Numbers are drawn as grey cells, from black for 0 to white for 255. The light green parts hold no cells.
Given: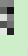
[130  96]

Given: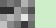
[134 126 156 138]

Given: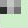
[160 174]

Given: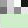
[ 25 141]

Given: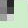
[ 40 125]

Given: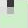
[ 57 222]
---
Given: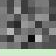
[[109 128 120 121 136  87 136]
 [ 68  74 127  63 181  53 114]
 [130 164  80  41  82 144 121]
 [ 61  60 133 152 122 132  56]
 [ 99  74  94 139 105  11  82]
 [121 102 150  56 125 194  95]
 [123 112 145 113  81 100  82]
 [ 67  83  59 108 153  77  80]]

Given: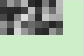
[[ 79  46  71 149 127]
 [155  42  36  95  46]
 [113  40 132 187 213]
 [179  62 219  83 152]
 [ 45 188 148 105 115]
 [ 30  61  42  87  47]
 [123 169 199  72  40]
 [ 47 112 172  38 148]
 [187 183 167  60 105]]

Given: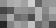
[[144  69 114  38]
 [170  88 171 130]
 [177 147 107 162]
 [162 145 119 148]
 [207 137  78 195]
 [102 181 178 108]
 [148 137 123 134]
 [152 172 147  73]]

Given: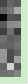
[[ 70 101   7  92  63 113 102 153 149 102 113]
 [102 119  84 138 112  94 101  78  74 209 115]
 [ 91 167  80 144  58 103 113  98 158  88 131]]

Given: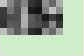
[[195  59  57  50 189]
 [134 116  77  91 132]
 [ 92  82  78  85  92]
 [132 160 177 172 135]
 [ 51  27  91  85  46]
 [ 36  20  68  77  35]
 [142 124  27  63 140]
 [103 193  60 134 106]
 [171 140  36  56 171]]

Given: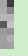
[[165 171 181  89 154 161 158]
 [ 60 134 180 194 149 176 160]]
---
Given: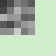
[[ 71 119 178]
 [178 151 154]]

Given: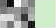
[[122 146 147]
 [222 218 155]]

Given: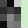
[[ 44  64  43]
 [ 74 135  93]]

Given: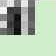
[[243  58  63]
 [128  76  18]]

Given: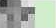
[[122 138 147]
 [180 113 158]]

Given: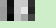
[[154  23 202]
 [155   7 196]]
